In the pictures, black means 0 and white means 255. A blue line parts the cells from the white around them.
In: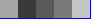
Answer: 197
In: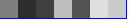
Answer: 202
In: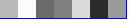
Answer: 155
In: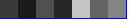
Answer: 132
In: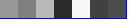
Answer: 76
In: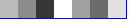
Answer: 226
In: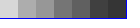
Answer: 53
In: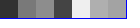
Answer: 163
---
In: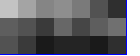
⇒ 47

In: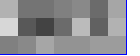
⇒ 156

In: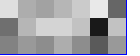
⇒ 153

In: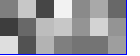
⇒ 158

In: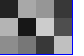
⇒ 192

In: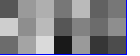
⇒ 76

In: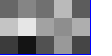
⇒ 69
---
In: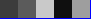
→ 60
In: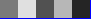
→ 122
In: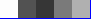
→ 253
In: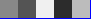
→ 136
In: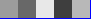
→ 156
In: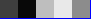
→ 62
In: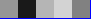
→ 150
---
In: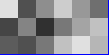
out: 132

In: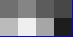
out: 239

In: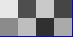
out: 190

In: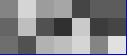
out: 190

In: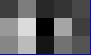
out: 219

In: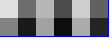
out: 25
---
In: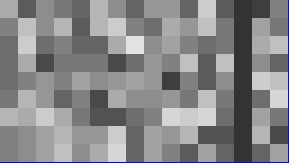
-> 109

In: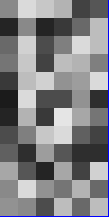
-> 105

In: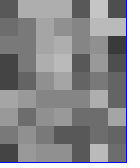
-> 121

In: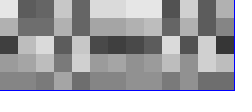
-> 63

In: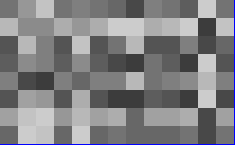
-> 84
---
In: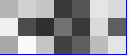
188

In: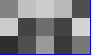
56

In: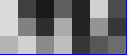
87

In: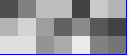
129

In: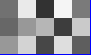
222

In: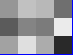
172

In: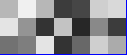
207

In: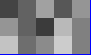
204

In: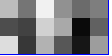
22

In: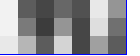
160
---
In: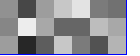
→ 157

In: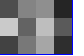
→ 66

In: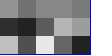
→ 191

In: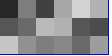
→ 198

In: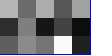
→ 95

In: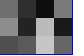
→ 80

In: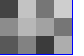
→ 88

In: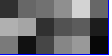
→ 122

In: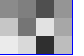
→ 235

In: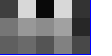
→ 95
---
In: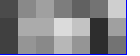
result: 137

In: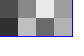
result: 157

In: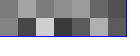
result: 207

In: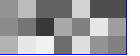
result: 241

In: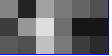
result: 80

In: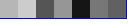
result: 85
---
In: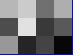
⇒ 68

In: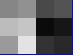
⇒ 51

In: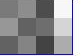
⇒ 67

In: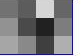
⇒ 63

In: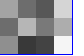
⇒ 67

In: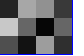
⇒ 157

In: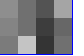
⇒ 52
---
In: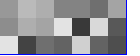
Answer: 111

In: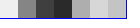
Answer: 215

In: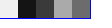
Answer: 170

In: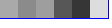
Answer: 54

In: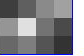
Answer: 138

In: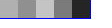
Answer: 123

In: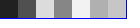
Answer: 176

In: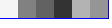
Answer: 179

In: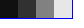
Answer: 129
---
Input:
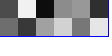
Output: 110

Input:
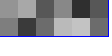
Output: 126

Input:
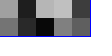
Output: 116

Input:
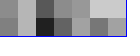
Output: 128

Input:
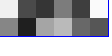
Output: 134

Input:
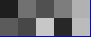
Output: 91

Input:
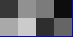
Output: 169

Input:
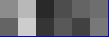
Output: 100
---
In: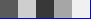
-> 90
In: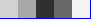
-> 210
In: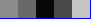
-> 139
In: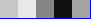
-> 198
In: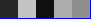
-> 38
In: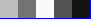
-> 189
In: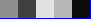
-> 143
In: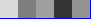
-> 218
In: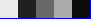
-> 234
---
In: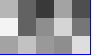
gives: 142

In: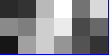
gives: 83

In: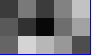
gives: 152

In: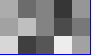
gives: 237

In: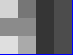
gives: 53

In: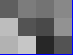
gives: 39

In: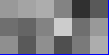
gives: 122
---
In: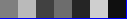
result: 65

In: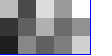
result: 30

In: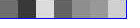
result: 219

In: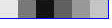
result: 120

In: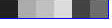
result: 172

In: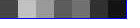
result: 153

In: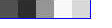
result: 81
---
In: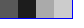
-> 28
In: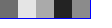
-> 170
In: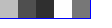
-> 47
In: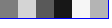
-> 23
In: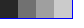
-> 113
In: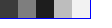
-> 29
